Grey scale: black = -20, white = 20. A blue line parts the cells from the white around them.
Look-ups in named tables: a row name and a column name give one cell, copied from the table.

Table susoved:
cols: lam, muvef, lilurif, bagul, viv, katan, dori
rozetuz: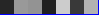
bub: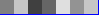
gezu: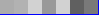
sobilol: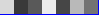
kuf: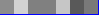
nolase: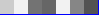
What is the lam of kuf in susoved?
2
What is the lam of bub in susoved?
0
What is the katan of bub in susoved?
3
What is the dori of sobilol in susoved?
-2
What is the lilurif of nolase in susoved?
-2
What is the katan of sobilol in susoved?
9
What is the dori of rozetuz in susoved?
8
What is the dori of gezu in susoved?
-1
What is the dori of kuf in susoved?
-1
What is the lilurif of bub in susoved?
-10
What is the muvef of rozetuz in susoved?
4
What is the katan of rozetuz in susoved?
-11
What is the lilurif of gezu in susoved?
13
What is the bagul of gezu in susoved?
4
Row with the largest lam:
sobilol

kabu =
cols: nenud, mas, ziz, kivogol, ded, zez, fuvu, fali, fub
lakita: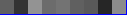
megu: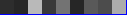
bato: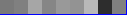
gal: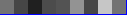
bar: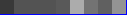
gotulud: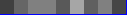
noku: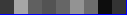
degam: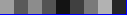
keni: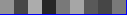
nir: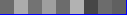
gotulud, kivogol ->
0
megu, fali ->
-8
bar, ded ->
-6
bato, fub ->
0
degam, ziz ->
2
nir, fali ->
-3
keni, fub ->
-1
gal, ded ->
-7
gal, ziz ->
-15
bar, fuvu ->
-2
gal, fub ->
-2
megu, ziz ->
9

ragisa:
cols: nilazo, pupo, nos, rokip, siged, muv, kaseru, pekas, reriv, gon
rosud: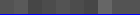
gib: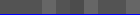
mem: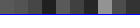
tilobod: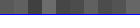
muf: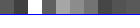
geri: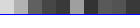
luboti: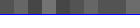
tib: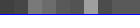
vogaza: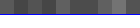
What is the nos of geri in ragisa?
-5
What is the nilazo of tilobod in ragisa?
-6
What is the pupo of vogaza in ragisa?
-9
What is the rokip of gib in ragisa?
-4
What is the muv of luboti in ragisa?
-7
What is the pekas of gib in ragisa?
-7
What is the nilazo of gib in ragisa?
-7
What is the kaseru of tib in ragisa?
5
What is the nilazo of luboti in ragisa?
-7
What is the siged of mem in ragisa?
-6
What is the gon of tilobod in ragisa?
-4
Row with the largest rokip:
luboti

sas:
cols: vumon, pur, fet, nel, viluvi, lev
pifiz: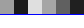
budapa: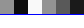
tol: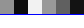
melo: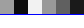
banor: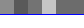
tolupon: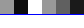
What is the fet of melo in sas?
18
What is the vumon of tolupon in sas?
4
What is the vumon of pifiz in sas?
5
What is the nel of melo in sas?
4
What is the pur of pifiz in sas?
-16
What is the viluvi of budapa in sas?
-6
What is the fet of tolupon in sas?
20
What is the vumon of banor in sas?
2
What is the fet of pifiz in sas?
15
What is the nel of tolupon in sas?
4
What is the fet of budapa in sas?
19
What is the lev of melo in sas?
-16
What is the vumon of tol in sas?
3
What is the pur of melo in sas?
-18
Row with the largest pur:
banor

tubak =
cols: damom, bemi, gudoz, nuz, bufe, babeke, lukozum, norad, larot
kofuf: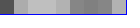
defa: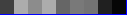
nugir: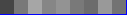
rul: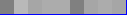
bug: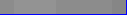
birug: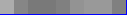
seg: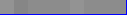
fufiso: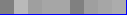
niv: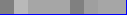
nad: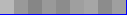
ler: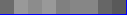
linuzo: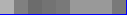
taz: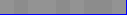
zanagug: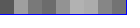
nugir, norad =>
4
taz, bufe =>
2
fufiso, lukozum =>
5
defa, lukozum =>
-2
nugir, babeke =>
-1
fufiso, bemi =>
9
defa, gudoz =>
2
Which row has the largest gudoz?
kofuf

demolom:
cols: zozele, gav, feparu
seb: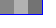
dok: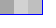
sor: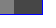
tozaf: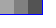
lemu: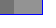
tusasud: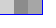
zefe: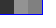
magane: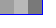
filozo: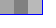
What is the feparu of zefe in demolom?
0
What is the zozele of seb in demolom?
1
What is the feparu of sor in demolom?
-9
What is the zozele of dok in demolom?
6
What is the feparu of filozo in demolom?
9
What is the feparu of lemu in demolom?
3
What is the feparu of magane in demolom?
-1
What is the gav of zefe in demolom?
3
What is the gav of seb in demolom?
8
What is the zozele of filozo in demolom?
6
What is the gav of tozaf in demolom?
0
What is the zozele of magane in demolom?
5

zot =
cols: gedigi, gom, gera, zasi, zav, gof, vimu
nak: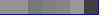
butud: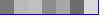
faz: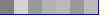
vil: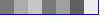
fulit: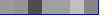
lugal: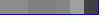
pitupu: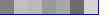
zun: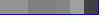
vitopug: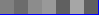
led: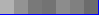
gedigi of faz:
0
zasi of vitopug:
4
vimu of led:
-3
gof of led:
0
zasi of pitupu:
4
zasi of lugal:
0
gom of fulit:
3
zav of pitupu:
6
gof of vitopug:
6
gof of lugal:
5
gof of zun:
5
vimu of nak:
-10
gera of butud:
10
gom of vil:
7
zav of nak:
1
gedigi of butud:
-1
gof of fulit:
10

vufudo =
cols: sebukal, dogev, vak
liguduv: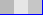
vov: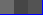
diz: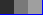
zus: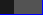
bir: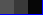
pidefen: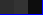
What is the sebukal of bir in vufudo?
-7
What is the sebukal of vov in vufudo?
-3
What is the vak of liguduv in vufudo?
11
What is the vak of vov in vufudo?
-7
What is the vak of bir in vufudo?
-19
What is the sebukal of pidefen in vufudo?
-13
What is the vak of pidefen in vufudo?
-18
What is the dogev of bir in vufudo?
-11
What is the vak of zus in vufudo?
-7
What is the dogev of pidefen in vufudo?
-12
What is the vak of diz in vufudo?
5
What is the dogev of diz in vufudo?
-1
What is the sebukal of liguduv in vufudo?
9
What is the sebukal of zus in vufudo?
-16
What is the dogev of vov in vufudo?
-9
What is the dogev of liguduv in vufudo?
16
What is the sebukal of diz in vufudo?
-13

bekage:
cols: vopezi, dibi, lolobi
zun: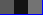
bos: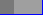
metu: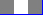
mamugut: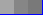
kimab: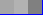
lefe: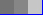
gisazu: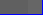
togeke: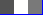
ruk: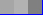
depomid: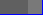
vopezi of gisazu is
-5
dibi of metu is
20
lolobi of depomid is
-1
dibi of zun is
-17
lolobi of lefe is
11
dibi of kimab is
8
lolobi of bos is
5
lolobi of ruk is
0

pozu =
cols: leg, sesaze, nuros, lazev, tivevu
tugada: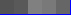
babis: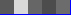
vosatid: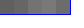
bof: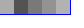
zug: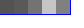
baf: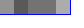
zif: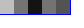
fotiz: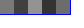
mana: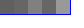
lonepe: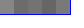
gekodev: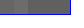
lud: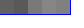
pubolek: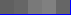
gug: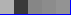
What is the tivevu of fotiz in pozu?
-3
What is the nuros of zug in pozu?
-2
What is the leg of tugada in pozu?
-7
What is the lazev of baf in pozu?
-2
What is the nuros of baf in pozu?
-2
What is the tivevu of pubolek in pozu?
-4
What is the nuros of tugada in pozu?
0
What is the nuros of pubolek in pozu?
-1
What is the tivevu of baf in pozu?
7
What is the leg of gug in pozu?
8
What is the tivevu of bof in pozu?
8

